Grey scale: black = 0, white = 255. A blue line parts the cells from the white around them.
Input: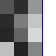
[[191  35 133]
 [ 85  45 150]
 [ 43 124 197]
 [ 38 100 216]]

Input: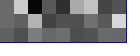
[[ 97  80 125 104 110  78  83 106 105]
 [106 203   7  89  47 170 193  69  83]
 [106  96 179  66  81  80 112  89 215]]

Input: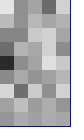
[[149 170 160 172 166]
 [228 143 163 107 209]
 [186 145 183 165 177]
 [134 133 201 209 165]
 [109 179 167 209 140]
 [ 42 141 163 223 200]
 [137 169 147 161 181]
 [214 111 203 144 209]
 [161 190 156 173 149]]

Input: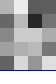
[[ 99 216 149 223]
 [179 236  92  94]
 [103 185  38 116]
 [136 203 203 171]
 [160 175 185 119]]

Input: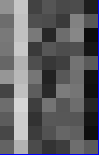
[[ 99 178  75  51  61 110  91]
 [146 198  66  85  73  76  30]
 [109 193  79  76  58 130  87]
 [121 193 121  39 109 135  12]
 [118 201  58  87  77  80  22]
 [102 178  78  55  63 115  90]
 [150 184 118  34  88 112  18]
 [ 68 192  93  41 124 117  15]
 [109 214  62 116  86 109  37]
 [ 92 205  50  88  87  86  21]
 [ 71 205  60  82 102  96  14]]

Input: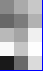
[[ 25 105 219]
 [136 170 200]
 [103 124 178]
 [185 165 240]
 [249 197 254]]
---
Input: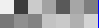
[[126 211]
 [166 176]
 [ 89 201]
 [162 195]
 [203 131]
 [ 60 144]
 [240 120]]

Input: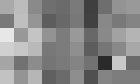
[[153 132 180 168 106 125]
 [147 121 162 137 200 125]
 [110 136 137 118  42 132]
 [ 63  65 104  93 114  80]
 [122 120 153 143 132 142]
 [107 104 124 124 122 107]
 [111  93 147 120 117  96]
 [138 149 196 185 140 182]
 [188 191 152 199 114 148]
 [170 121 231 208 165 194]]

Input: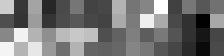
[[113 168  70  74]
 [ 87   1  22  10]
 [119  49  49  42]
 [ 65  73  84  70]
 [254 170 121  86]
 [133 239  93 119]
 [117 123 127 133]
 [179 170  98 103]
 [ 71  67  79  97]
 [ 67  71 192 100]
 [118  88 200 179]
 [ 74  76 187 111]
 [ 39  53 143 153]
 [164 156 179 231]
 [ 55  52 242 180]
 [205  78 135 244]]

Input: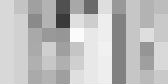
[[189 201 201 217 217 201]
 [179 179 222 149 159 186]
 [198 198 198 198 198 198]
 [152 129 129 129 129 129]
 [222 238 238 241 238 238]
 [106 205 232 232 232 232]
 [168 223 251 197 207 223]
 [ 80  58 150 159 176 159]
 [179 179 153 207 199 179]
 [160 138 169 170 176 170]
 [195 209 209 209 209 209]
 [216 216 216 216 216 216]]

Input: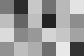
[[227 141 163  51]
 [185 184 198 232]
 [114  34 212 111]
 [200 191 152 173]
 [ 43 101 136 190]
 [122 190 219 146]]

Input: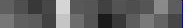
[[ 93  70]
 [138  99]
 [ 85 121]
 [ 78  92]
 [ 83  57]
 [ 65  27]
 [ 85  83]
 [ 88 109]
 [213 197]
 [ 71  66]
 [ 56  92]
 [ 79  95]
 [ 95 119]]

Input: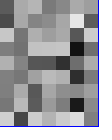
[[158  92 204 110 172 123 159 138 128]
 [170 230  87  18 110  46 137  25 221]
 [136 167 169 197  48 177 142 125 203]
 [122 140 158 195  85 186 166 154 179]
 [181 132 175 194  86 161  88  91 205]
 [170 168 117 114 132 119 171 185  70]
 [ 91  75 199 126 177 128 127 119 207]]

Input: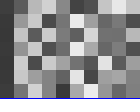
[[196  78 184  80 158 129 127]
 [232 121 112 125  91 166 103]
 [197 103 113 103 227 159 150]
 [ 80 159 214 169  85  71 235]
 [ 67 234  95 234 114 228 169]
 [136 117 123 108 162  98  57]
 [209  75 203  80 202 131 131]
 [184 201  91 202  75 158 210]
 [ 92 152 195 148 205 200 117]
 [ 62  57  56  58  56  57  60]]
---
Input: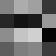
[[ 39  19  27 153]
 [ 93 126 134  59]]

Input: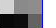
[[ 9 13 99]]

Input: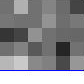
[[118 113 113 147 110 120]
 [111 130  89 113  37 114]]

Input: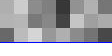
[[179 182 121 135  67 197 159 171]]

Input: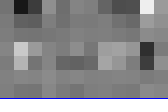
[[122  97  94 126 112 123 122 126 113 105 156 144]
 [133 201 154 132 125 141 119 158 162 150  47 123]
 [129 134 132 139 130 134 129 130 132 131 123 127]]

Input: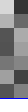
[[179 105]
 [ 82 159]
 [160  66]]

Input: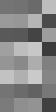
[[154 151 181  75]
 [160 189 199  59]
 [194 176 202 133]
 [123 143 147  64]]
